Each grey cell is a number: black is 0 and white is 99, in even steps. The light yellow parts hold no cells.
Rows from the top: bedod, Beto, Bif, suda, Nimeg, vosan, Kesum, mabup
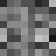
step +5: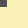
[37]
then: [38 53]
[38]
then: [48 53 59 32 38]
[38]
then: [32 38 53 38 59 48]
[32]
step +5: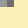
[64 48]
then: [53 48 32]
[21]

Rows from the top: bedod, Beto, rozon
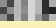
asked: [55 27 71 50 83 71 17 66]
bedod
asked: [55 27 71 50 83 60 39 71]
rozon
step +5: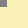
[55]
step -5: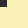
[12]

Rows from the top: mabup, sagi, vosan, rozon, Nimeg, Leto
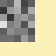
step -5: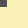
[27]
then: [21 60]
[66]
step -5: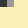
[16 55]
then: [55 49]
[49]

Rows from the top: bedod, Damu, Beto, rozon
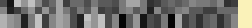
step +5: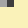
[69 29]
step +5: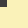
[29]
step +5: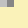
[80 57]
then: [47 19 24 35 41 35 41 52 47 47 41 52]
[19]
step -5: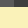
[30 30 19 19]
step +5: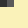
[24 40]
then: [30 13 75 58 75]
[30]

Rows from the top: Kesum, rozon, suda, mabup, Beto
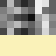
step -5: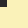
[11]
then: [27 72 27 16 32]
[49]
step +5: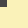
[32]

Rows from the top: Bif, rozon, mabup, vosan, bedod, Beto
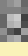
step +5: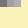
[50 67 73]
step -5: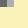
[35 63]
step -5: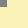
[45]
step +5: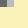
[45 78]
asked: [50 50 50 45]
rozon

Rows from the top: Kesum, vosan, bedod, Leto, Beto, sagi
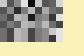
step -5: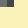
[38 22]
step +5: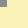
[59]
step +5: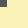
[38]
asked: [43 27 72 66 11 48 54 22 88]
bedod

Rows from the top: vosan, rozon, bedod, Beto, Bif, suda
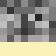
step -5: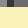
[49 16 37 37]
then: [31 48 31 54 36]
[26]

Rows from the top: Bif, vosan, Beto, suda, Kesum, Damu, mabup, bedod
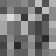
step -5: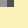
[54 27]
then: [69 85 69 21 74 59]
[26]
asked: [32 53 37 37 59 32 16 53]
Damu
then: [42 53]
[21]
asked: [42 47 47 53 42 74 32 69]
Bif
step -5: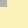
[64]

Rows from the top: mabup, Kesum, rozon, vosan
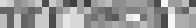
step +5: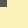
[39]
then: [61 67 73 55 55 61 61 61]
[50]
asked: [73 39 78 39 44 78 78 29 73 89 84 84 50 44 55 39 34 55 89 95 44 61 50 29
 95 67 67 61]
rozon
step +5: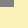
[55 55]
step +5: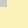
[83]
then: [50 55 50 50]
[55]

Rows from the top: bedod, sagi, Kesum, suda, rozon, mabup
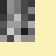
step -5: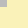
[68]
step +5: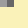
[66 45]
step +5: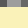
[39 66 66 45]
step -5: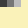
[18 41 68]
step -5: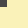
[23]
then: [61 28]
[79]
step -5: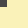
[23]

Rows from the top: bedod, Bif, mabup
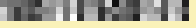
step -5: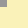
[54]
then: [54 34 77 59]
[34]
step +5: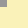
[64]
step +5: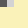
[39 87]

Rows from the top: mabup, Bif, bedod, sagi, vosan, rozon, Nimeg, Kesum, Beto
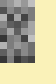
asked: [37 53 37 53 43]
Kesum
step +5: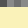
[37 58 48 58]
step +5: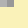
[74 64]
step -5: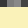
[16 43 48 21]

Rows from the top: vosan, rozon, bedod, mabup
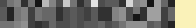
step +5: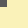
[40]
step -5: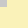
[73]
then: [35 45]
[56]
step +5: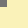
[50]
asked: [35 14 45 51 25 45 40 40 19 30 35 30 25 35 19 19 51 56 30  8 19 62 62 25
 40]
bedod

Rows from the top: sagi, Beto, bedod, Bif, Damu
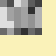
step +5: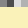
[57 35 91 74]
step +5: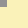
[62]
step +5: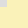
[91]
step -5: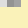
[81 52 58]

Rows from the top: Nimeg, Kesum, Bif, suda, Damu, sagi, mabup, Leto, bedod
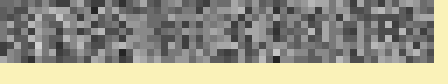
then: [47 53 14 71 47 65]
[42]
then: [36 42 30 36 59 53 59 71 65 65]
[47]
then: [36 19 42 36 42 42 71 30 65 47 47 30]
[24]
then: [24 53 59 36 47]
[30]
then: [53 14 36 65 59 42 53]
[30]
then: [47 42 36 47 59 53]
[47]
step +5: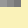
[64 58 52]

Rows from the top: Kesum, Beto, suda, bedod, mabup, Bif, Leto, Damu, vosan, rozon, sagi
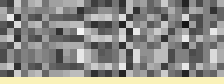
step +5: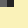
[44 19]
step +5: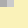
[72 84]
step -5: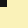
[3]
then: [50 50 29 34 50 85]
[67]
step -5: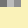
[40 68 51]
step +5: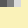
[39 55 90]
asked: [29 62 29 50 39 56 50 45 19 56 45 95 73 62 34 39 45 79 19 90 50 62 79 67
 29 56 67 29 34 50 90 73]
mabup

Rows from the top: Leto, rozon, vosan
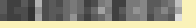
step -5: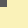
[30]
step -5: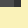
[25 25 15]
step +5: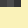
[30 35 25]
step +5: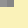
[62 57]
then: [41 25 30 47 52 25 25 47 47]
[52]
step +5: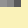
[62 57 40]
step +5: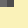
[46 35]

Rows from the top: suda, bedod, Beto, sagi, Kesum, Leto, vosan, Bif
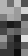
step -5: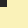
[10]
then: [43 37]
[49]
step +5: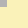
[75]
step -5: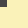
[22]
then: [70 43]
[76]
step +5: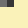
[48 26]
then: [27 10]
[87]

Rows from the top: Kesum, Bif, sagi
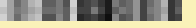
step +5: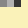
[57 74 26]
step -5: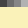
[21 37 47 64]
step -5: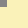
[47]

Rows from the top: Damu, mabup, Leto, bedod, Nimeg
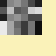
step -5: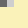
[35 75]
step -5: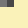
[41 23]
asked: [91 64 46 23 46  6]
Nimeg
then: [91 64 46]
[23]

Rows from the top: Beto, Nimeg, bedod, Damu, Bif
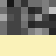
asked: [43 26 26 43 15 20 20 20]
Damu
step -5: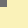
[38]
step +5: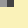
[64 31]
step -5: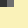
[15 38]
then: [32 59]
[26]
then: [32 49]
[59]
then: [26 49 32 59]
[26]

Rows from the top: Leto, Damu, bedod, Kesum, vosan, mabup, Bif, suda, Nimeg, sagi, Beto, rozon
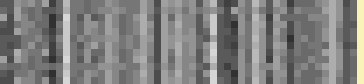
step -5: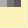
[62 41 30]
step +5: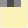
[62 35 57]
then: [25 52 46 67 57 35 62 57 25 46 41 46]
[46]
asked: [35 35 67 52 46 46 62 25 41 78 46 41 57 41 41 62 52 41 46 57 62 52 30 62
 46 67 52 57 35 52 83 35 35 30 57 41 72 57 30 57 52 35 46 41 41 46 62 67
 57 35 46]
suda
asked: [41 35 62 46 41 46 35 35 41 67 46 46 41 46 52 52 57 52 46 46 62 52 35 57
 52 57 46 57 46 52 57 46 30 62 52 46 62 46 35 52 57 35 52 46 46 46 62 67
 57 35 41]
Damu
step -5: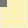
[41]
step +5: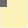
[46]

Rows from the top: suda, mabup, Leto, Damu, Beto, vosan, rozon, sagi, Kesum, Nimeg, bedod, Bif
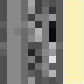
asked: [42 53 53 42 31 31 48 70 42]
rozon
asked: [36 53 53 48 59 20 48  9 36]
Damu

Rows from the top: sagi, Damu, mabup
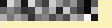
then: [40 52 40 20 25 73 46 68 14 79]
[35]
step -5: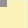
[52]
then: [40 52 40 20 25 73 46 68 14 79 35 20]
[3]
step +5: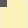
[40]
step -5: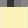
[47 15 41 47]

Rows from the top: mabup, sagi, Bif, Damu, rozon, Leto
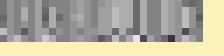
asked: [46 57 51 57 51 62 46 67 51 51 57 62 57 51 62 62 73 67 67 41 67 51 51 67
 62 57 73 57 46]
Damu
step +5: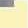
[56 62]

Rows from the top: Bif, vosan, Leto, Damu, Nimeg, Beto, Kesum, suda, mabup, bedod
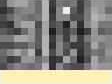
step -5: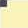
[25]
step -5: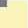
[42]
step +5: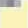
[69 57 75]
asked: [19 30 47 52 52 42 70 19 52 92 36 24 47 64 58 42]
vosan

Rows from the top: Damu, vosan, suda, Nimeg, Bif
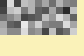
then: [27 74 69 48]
[64]
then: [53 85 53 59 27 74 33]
[43]
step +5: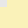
[95]
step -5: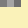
[43 59 38]

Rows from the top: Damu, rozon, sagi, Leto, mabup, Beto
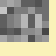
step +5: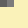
[42 53]
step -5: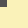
[27]
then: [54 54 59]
[27]

